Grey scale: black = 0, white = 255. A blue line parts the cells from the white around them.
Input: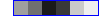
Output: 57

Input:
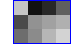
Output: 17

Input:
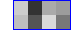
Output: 51

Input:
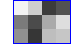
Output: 206

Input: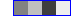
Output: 191

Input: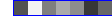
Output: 141

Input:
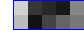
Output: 40
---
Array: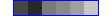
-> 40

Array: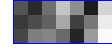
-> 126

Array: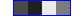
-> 32

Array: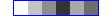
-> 195

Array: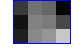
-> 137

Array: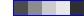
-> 140

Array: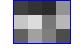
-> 161

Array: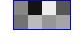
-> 187
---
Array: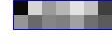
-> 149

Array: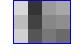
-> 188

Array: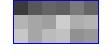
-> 180

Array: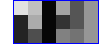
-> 35

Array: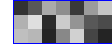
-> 177

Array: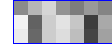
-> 243

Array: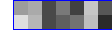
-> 222
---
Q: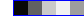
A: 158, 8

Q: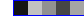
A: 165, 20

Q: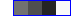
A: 249, 113

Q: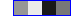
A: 120, 150

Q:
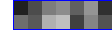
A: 48, 110

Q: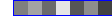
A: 66, 127

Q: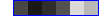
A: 184, 70

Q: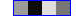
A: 119, 155

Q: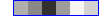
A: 211, 175
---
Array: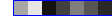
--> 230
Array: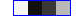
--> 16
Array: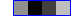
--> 7
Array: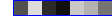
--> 221
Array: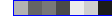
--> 101
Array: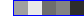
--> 233
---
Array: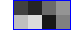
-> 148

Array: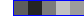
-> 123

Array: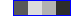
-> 89

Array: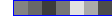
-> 131

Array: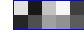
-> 194

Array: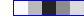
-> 185

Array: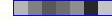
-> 142

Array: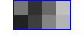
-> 132

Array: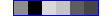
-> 141

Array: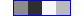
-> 140
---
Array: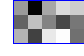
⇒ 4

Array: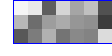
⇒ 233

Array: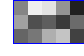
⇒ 239

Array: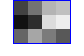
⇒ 115

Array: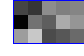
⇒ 53

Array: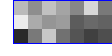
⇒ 142

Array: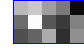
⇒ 200

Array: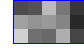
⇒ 83
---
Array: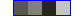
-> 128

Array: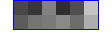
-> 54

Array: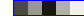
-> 151

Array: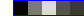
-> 121

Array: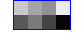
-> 164

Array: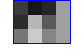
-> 23

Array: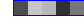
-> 198

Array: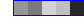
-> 121
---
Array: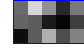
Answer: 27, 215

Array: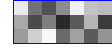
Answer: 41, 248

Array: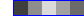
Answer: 218, 218

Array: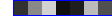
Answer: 15, 210

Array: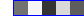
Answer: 52, 246

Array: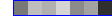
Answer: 212, 212

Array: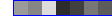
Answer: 44, 220

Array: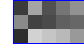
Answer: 74, 210
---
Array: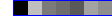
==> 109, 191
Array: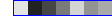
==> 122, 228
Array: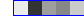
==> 158, 235
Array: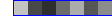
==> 108, 195
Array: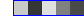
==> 223, 223
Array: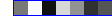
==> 215, 251
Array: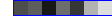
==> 109, 221
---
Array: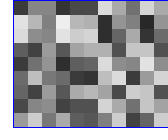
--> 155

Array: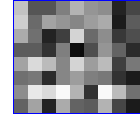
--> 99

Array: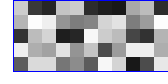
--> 92

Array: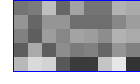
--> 184

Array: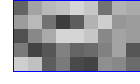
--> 206

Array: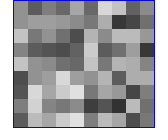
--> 92
